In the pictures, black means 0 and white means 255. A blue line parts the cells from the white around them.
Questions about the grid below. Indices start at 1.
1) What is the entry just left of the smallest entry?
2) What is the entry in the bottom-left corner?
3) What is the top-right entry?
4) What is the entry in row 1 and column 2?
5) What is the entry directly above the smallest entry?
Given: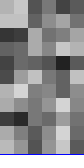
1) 83
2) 186
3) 90
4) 199
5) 199

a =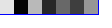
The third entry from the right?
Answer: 104
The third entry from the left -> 185
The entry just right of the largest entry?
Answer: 2

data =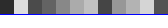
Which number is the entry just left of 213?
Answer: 179
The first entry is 44
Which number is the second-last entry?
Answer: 213
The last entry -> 83

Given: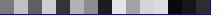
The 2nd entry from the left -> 193
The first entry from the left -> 122
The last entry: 45
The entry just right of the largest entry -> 162

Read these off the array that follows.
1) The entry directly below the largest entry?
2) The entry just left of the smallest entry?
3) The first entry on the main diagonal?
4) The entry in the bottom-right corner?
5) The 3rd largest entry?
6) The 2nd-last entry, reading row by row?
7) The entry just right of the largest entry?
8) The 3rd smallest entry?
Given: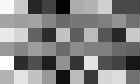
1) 179
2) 66
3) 248
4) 113
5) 233
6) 220
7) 44
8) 22

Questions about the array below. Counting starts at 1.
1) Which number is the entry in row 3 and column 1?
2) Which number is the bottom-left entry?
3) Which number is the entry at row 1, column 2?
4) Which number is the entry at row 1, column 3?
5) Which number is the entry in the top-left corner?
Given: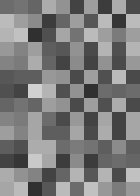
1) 180
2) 166
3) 115
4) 101
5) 108

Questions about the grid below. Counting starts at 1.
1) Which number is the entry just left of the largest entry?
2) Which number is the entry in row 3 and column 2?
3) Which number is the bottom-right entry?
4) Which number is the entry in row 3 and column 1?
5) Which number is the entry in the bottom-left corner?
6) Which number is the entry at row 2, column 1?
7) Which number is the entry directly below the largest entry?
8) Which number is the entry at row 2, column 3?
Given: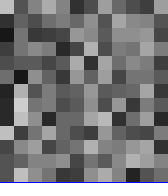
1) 41
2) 116
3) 110
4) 23
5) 83
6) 49
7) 191
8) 77

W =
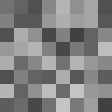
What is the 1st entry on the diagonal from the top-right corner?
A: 80
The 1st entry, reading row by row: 114
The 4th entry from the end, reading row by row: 196
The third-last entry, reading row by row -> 122
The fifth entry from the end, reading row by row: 114
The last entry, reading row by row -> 65
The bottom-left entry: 93
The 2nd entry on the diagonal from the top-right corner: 165
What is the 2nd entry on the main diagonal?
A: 87
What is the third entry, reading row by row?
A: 80

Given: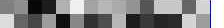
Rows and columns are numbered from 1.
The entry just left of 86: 148
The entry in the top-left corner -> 128
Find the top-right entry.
212
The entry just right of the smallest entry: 29
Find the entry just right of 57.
37
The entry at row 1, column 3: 8
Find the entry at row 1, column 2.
142
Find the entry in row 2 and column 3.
70
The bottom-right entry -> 156

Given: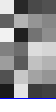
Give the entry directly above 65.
149
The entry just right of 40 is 73
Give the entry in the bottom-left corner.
26
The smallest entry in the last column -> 65
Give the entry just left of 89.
157
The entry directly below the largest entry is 128
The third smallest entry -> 40
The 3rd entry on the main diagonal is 115
